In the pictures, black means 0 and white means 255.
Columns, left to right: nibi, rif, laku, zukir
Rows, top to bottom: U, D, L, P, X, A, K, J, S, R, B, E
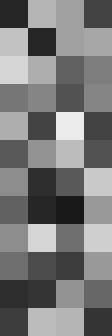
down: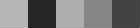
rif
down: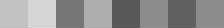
nibi
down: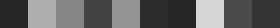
rif
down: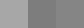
zukir
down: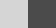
rif
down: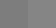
zukir

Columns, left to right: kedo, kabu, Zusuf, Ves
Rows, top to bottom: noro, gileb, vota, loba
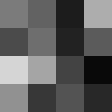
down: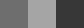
kabu
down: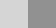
kedo

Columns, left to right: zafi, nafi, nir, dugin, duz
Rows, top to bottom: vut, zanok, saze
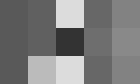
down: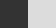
nir
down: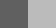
nafi
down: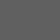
nafi
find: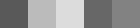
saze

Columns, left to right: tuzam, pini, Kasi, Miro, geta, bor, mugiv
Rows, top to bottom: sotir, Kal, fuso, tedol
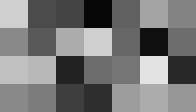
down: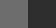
Miro
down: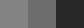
mugiv
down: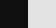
bor

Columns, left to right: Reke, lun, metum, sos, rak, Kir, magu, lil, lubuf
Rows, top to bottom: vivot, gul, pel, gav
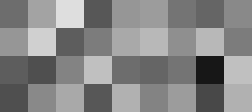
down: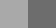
rak
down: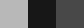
lil
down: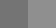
magu
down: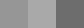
rak
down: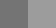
magu

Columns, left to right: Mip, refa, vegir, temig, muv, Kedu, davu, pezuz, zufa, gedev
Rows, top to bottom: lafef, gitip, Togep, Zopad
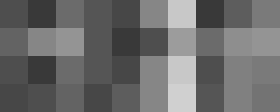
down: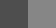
Kedu
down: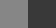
refa
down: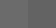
vegir
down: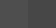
Mip
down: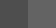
Mip
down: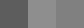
zufa

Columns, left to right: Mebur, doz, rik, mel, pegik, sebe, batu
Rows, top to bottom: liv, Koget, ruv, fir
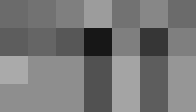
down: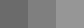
batu
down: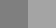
pegik
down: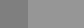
batu

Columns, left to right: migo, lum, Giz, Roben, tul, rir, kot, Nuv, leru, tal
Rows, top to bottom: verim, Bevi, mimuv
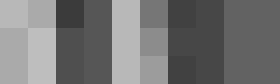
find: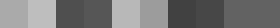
mimuv
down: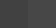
kot
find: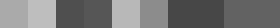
Bevi

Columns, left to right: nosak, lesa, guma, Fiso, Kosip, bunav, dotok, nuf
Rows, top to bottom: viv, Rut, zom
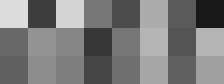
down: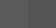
dotok
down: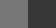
Fiso

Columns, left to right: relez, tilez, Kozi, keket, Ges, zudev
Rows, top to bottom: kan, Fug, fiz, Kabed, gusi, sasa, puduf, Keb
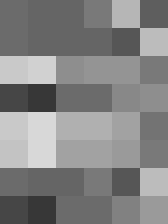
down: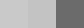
relez
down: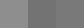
zudev
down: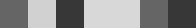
tilez
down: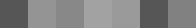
Ges

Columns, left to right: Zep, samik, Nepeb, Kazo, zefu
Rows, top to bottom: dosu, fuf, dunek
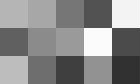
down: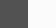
Kazo
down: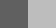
Zep

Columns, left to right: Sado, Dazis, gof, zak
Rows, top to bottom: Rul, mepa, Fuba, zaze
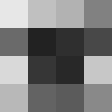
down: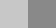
zak
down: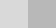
Sado
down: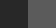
gof
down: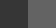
Dazis
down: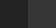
Dazis

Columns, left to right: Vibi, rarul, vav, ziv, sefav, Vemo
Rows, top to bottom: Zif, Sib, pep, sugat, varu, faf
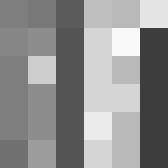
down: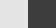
Vemo
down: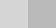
sefav

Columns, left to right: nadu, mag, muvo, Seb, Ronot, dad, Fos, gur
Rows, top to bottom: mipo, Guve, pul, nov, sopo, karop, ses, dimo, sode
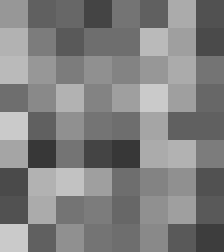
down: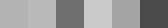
nadu
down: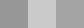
dad
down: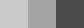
nadu
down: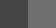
Seb

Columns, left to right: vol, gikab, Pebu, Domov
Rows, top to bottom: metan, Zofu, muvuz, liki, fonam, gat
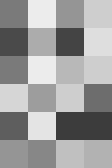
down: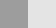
gikab
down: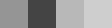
Pebu
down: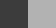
Domov
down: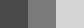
vol
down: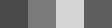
vol
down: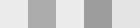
gikab
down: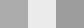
gikab

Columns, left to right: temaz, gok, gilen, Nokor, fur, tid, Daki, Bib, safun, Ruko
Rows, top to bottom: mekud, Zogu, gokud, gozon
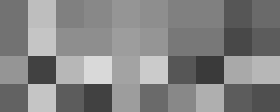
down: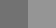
temaz
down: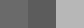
Ruko

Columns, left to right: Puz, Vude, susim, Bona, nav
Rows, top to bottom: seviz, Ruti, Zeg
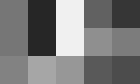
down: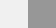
susim
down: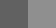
Bona
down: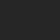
Vude
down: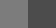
nav
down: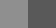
Bona
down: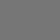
Puz

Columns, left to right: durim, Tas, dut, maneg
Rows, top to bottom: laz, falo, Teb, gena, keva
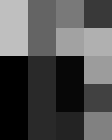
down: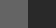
Tas
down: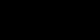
durim
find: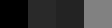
keva
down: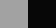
dut
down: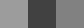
maneg

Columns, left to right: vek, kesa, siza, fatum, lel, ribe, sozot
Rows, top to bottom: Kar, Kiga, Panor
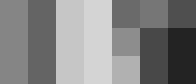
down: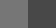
ribe
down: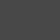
ribe
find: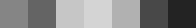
Panor

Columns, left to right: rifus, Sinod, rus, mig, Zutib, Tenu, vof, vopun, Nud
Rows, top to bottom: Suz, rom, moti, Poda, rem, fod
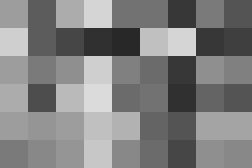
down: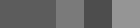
Sinod
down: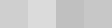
mig

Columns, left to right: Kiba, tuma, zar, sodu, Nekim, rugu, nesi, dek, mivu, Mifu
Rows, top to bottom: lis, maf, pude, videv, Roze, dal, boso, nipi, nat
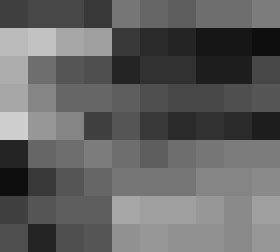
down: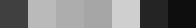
Kiba
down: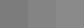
mivu
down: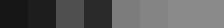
mivu

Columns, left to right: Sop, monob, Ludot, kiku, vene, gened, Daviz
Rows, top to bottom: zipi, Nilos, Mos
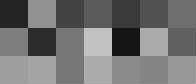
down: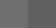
Daviz
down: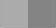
gened
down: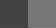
Ludot
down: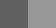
Daviz

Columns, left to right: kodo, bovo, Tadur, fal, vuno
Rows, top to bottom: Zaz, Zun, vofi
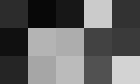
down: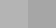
bovo
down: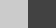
fal
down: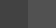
fal
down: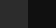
kodo
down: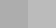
Tadur

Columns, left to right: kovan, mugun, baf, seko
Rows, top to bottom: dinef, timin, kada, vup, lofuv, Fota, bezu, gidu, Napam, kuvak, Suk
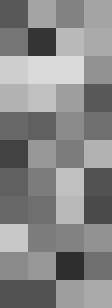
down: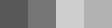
kovan
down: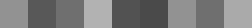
seko
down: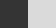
mugun
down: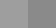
baf
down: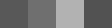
seko

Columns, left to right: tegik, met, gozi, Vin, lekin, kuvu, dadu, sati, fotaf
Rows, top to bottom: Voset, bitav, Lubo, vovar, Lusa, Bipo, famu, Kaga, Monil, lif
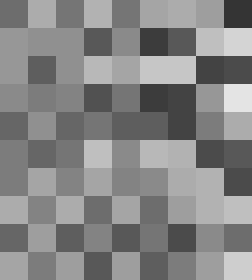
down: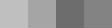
Vin
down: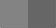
gozi
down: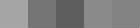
lekin
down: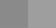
sati
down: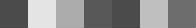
fotaf
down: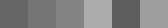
gozi

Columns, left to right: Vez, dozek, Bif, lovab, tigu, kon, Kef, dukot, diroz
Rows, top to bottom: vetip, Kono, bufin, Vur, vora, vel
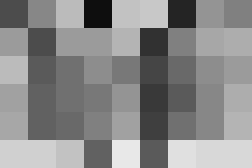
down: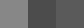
dozek
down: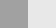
tigu
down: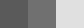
Kef
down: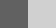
dozek
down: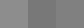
lovab
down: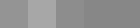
dukot
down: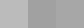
Vez

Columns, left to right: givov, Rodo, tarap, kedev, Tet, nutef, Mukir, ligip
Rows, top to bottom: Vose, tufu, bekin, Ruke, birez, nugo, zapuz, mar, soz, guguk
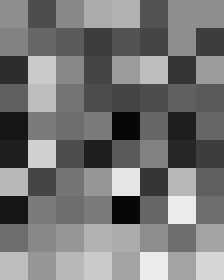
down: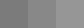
Rodo
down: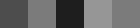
kedev
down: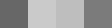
Rodo
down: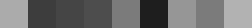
kedev
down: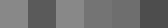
tarap
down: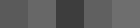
ligip
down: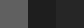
Mukir

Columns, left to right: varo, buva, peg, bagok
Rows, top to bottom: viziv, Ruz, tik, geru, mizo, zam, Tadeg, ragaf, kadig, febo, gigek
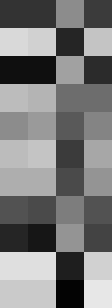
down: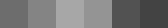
bagok
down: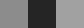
peg
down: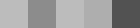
varo

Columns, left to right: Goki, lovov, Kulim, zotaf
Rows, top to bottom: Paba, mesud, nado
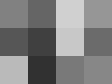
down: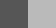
Goki
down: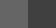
lovov
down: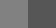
Goki
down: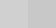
Kulim
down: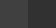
lovov

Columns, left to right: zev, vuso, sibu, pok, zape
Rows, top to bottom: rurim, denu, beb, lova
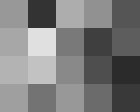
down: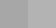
zev
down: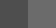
pok

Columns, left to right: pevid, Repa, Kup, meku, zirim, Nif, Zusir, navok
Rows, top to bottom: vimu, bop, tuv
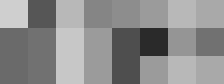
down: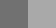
navok
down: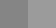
meku
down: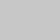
Kup
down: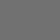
Repa
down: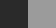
Nif

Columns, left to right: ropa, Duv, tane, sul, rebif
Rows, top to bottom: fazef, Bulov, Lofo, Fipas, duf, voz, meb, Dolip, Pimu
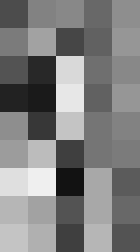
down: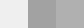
Duv
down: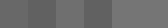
sul
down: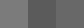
rebif
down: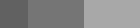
sul

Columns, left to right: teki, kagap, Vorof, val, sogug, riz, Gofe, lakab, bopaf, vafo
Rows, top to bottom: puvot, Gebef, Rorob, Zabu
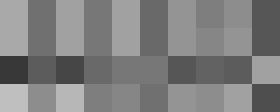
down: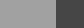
Vorof
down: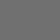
kagap
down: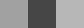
Vorof
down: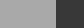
teki
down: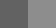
lakab
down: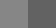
lakab

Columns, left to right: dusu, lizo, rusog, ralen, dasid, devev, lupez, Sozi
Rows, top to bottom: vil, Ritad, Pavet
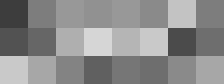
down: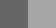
lizo
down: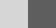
ralen
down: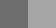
Sozi
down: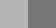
dasid
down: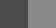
lupez

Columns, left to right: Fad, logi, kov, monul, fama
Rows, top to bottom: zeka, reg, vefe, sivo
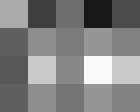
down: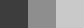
logi
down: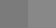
kov
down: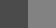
fama

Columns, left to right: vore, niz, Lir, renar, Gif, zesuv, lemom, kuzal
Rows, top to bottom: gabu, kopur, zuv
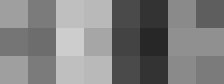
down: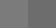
niz
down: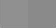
lemom
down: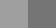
vore

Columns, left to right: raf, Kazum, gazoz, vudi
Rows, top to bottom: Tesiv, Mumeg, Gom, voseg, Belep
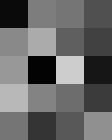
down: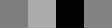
Kazum
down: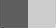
gazoz
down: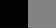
Kazum

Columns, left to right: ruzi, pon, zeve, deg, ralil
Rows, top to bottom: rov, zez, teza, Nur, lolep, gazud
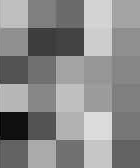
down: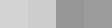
deg
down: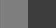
pon
